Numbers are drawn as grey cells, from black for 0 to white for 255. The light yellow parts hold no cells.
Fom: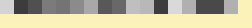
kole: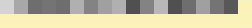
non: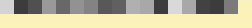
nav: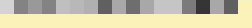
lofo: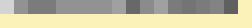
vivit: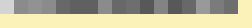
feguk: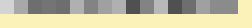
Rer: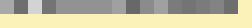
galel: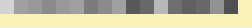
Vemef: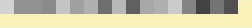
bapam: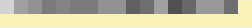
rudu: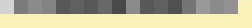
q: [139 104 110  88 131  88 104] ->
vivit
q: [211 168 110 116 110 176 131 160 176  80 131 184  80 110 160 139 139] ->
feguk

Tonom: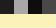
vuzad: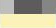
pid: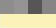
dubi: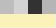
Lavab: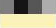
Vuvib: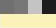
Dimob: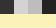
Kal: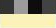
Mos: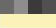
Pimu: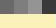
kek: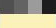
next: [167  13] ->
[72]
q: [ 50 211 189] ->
Dimob
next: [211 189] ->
[35]

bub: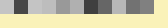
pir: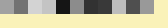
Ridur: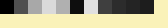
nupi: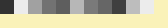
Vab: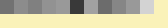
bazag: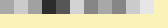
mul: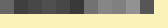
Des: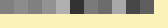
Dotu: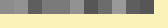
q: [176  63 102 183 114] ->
bub
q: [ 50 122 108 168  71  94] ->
Des
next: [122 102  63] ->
[189]
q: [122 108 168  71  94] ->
Des
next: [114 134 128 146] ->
[86]
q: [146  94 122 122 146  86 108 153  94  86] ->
Dotu

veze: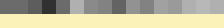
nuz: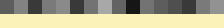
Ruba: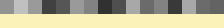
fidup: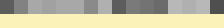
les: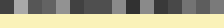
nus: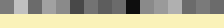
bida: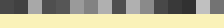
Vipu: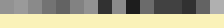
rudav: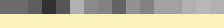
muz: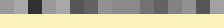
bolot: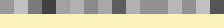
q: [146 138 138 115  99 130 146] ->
muz
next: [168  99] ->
[22]
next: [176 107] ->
[122]

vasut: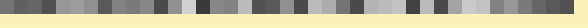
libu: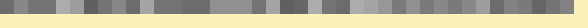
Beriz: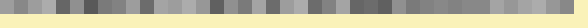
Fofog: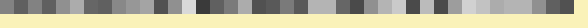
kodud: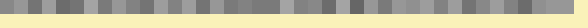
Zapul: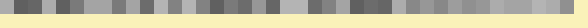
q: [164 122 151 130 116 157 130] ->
kodud
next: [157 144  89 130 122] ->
[136]
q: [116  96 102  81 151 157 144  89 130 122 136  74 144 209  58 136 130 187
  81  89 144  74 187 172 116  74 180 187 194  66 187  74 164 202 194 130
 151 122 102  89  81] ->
vasut

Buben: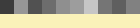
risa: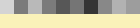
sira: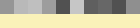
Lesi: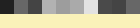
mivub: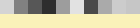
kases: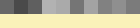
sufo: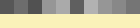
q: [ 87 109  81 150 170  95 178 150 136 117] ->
sufo
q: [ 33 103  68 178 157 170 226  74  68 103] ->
Lesi
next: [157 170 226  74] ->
[68]
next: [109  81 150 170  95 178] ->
[150]

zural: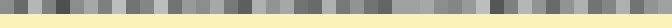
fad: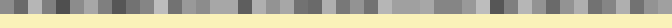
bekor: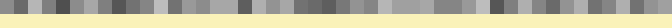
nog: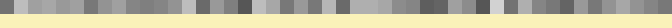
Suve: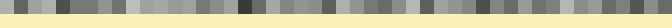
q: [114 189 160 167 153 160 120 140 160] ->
Suve
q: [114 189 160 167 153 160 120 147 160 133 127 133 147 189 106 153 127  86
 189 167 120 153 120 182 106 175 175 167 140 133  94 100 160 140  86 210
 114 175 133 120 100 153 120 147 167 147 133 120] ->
nog
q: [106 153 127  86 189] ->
nog
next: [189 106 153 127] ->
[86]
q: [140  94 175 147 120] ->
Suve

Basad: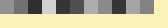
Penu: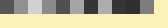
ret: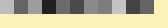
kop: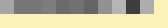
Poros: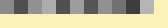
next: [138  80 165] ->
[54]
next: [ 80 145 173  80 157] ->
[86]
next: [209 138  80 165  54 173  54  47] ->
[125]
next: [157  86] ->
[145]

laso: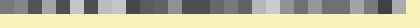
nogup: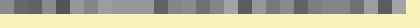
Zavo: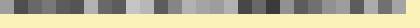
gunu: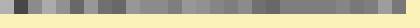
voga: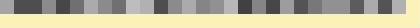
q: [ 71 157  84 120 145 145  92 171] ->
voga
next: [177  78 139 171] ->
[133]

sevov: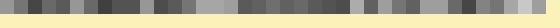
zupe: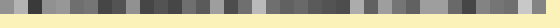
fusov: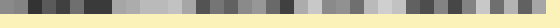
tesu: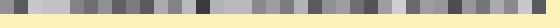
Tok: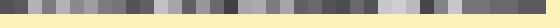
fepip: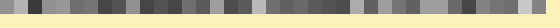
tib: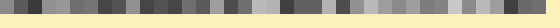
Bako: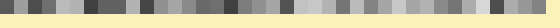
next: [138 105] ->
[111]
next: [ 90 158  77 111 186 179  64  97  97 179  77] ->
[145]
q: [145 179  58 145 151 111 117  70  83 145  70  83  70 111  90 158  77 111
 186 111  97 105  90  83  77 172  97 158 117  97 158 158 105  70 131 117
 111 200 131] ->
zupe

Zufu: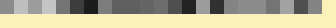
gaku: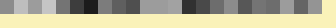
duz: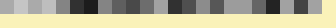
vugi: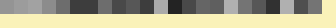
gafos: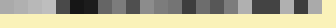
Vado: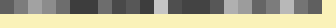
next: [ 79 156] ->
[156]
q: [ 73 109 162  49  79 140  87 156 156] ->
duz
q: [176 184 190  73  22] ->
gafos
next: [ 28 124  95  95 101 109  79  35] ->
[156]
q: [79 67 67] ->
Vado
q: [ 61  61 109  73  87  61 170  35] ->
vugi

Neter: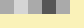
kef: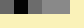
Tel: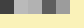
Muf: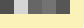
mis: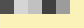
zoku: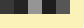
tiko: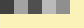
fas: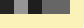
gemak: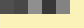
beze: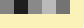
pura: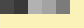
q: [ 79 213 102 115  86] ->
Muf
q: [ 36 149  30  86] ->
zoku
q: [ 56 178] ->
pura

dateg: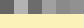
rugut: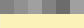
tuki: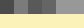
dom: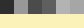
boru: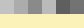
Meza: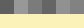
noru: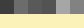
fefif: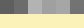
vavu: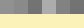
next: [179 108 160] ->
[138]
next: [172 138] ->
[186]
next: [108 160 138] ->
[145]

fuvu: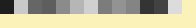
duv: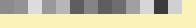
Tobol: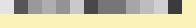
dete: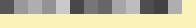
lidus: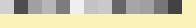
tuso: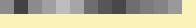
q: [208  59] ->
Tobol
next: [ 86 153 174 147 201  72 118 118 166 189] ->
[208]

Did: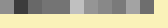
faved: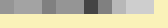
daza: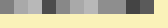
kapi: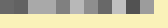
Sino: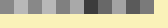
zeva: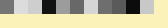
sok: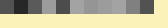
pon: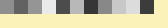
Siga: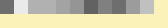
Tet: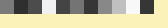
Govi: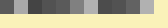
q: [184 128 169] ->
Sino
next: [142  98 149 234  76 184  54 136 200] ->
[220]
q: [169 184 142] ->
daza
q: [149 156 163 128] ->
sok
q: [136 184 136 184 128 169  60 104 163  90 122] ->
Sino
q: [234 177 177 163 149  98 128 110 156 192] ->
Siga

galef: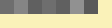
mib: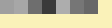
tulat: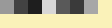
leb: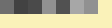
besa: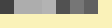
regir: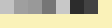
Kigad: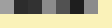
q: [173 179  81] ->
besa
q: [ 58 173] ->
mib
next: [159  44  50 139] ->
[81]

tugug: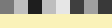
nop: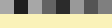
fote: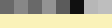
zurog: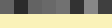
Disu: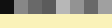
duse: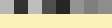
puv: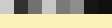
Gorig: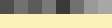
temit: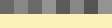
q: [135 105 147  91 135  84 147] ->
temit
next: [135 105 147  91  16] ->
[183]
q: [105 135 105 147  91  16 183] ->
fote

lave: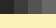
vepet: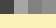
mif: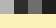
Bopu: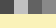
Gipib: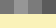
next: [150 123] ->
[91]
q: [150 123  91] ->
Gipib
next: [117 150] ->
[123]
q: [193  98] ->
Bopu

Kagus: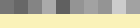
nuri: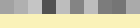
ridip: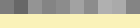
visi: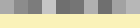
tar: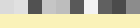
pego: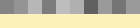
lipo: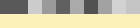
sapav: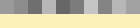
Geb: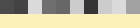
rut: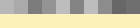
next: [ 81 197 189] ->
[89]
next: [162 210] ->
[197]
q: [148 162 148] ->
Kagus
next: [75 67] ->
[218]

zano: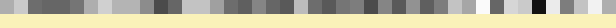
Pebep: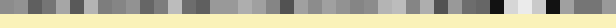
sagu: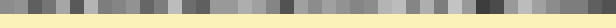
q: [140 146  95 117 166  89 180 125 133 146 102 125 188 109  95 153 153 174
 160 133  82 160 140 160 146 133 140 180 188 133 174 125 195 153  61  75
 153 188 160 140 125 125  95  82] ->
sagu
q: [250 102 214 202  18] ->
zano
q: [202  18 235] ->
zano
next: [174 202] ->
[109]
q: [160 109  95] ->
zano
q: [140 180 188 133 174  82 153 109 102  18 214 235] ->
Pebep

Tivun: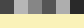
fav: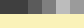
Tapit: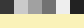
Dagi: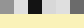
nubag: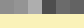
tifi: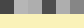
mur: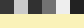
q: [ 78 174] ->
tifi
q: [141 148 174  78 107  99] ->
nubag
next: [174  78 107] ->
[99]
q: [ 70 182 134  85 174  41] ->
Tivun

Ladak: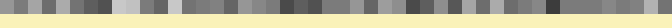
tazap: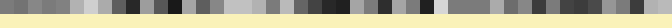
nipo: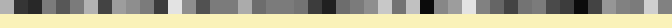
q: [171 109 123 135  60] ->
Ladak
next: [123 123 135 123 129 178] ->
[115]

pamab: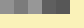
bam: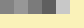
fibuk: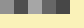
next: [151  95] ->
[87]
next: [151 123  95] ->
[200]
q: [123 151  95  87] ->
pamab
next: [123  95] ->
[200]

